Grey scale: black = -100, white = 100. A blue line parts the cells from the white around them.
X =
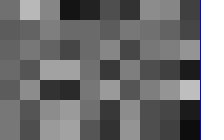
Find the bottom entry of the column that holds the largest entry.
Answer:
-90
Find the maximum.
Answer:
49
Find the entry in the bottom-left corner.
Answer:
-7
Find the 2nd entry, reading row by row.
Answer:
44
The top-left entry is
-12
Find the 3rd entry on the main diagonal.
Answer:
-22
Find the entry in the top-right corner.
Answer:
-50
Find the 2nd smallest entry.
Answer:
-84
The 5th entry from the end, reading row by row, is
-61
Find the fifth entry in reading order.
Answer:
-73
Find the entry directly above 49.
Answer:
-79
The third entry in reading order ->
5
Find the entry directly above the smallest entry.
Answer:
-79
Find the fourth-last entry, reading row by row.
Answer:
16
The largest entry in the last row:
27
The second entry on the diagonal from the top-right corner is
-22

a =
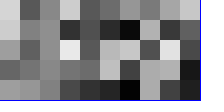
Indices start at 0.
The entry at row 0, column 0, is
67
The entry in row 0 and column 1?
-31
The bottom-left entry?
24
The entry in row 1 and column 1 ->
1
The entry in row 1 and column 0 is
61
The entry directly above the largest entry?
-61
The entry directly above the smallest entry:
-49
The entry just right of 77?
-43
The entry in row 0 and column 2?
7
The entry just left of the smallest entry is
-71
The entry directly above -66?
-15
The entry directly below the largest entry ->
-9
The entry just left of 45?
-31
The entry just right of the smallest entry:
35
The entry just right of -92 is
40

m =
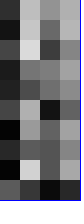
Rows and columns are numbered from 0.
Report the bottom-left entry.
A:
-29
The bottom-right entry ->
-69
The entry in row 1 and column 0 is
-85
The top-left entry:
-63
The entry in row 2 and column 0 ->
-46
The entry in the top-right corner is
38
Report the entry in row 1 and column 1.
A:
55
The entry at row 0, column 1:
49
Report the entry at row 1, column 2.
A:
-18
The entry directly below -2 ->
-13

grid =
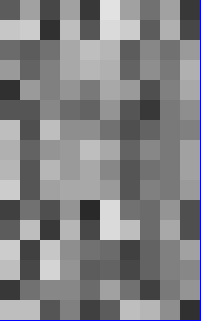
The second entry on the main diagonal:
60
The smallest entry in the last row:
-62
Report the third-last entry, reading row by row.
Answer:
43
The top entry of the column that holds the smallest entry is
-56
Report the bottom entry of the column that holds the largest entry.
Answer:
-28
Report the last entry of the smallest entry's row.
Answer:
-38
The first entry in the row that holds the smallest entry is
-50
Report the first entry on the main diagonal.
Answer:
-28
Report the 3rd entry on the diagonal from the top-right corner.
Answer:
6
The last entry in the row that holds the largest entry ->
-56
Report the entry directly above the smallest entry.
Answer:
32
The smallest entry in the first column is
-62
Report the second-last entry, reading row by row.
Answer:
11
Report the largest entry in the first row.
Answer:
77
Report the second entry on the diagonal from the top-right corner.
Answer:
38
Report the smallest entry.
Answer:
-68
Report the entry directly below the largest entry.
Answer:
71
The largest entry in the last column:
38
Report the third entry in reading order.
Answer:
-44

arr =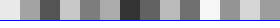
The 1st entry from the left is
83
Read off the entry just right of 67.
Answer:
22
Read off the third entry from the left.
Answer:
-34
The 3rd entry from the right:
16

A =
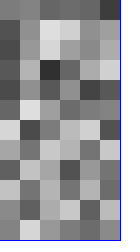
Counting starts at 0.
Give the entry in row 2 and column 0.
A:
-41
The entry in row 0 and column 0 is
-3
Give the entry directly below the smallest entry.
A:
-31
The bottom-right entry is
8
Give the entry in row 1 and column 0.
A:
-36
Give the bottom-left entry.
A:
3
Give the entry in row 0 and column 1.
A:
3
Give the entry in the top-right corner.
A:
-52
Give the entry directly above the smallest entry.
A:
68
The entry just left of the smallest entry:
41
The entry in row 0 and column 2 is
-20
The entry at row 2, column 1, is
19
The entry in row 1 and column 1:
13

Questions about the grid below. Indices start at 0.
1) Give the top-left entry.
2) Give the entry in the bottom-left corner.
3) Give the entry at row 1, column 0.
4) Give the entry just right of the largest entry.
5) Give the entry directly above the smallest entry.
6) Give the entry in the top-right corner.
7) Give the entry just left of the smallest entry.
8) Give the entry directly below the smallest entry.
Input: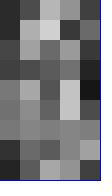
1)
-66
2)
-72
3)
-66
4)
-55
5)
-72
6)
-50
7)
53
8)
-40

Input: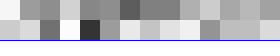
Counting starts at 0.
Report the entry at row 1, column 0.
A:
60
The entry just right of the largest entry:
-59
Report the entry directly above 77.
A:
0
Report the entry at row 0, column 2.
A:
11
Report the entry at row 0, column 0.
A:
93
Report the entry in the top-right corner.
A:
27
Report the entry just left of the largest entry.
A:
-11
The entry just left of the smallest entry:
98

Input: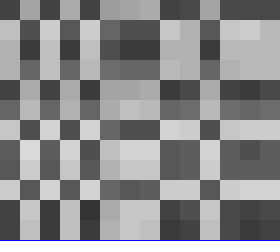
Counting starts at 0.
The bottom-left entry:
-48
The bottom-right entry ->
-48
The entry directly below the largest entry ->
60
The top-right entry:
-43
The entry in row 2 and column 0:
39
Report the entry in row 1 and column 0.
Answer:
50
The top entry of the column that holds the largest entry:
29
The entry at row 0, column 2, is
-48
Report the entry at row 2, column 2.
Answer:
50
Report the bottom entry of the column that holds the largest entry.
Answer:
50
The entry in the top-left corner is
-48
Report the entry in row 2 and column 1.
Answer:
-54
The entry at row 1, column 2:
60
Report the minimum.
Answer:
-59
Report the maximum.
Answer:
70
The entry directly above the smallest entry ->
65
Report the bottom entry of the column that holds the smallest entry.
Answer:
-54
